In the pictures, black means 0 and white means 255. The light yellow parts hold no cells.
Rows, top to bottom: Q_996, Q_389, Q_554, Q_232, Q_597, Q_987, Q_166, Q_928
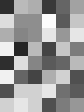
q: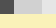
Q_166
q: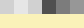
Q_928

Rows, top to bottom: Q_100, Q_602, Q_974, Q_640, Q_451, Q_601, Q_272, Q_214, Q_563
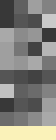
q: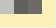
Q_272
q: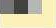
Q_640
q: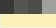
Q_214
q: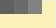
Q_272

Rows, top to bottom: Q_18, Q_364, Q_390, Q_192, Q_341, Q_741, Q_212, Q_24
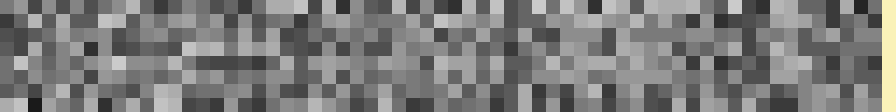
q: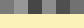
Q_364
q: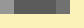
Q_192
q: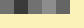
Q_192
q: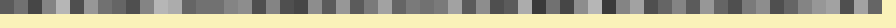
Q_212
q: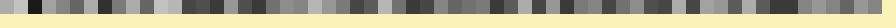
Q_24

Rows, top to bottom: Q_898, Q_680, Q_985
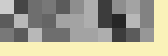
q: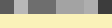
Q_985
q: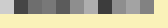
Q_898

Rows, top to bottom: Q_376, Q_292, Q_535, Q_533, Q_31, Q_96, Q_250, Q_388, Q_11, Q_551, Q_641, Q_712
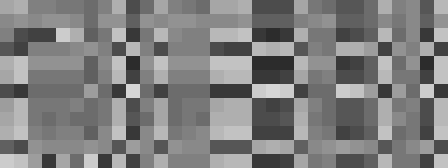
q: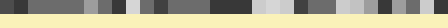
Q_250
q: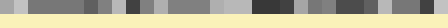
Q_96
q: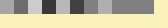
Q_712
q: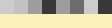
Q_250
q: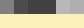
Q_533
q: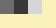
Q_250

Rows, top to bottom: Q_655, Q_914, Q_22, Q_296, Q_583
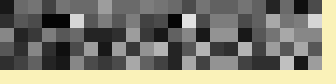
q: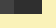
Q_583
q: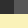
Q_914

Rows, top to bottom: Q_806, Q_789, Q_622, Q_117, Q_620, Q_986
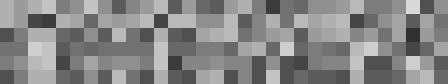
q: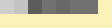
Q_117
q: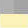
Q_789

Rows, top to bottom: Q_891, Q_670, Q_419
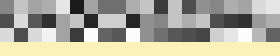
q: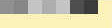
Q_670
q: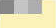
Q_670
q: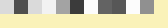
Q_419

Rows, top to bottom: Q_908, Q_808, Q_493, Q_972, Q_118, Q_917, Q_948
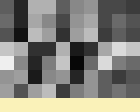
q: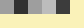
Q_493
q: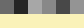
Q_808
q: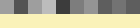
Q_948

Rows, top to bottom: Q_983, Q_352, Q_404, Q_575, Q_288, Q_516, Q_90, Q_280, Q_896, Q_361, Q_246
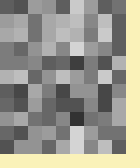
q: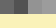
Q_361
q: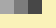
Q_90
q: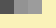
Q_361
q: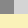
Q_575

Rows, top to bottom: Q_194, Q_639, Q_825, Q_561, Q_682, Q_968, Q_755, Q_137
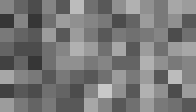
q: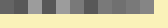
Q_825
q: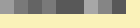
Q_137
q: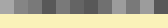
Q_968
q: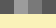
Q_825
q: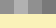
Q_194
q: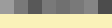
Q_825
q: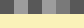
Q_825

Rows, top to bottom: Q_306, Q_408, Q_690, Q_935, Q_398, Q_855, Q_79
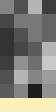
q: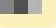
Q_306
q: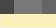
Q_408
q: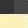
Q_935
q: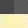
Q_935
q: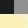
Q_79

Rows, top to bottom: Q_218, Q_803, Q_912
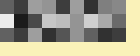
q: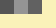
Q_912
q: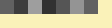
Q_912
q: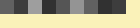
Q_912

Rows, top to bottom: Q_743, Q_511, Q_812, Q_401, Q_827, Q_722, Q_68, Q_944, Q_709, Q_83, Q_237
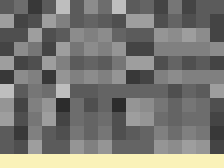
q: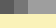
Q_827
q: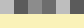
Q_743
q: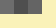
Q_944
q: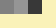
Q_722
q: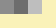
Q_743
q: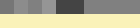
Q_401
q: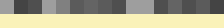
Q_511

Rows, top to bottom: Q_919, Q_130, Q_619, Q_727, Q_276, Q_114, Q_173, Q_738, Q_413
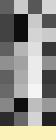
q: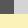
Q_919
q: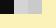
Q_619
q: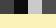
Q_130
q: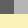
Q_727
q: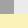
Q_276
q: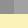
Q_276

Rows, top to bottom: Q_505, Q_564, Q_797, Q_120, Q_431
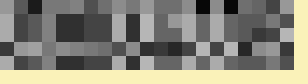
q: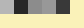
Q_120
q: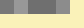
Q_505
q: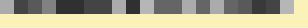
Q_797
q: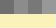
Q_505
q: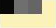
Q_505
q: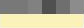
Q_505
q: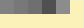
Q_120

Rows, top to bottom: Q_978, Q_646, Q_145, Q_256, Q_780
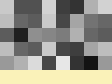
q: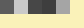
Q_256
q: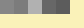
Q_145

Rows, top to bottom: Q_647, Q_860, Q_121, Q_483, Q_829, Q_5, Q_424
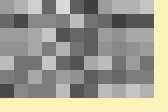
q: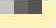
Q_829
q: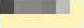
Q_860
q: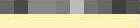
Q_860
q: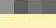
Q_5
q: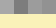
Q_5
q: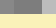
Q_424
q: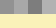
Q_483

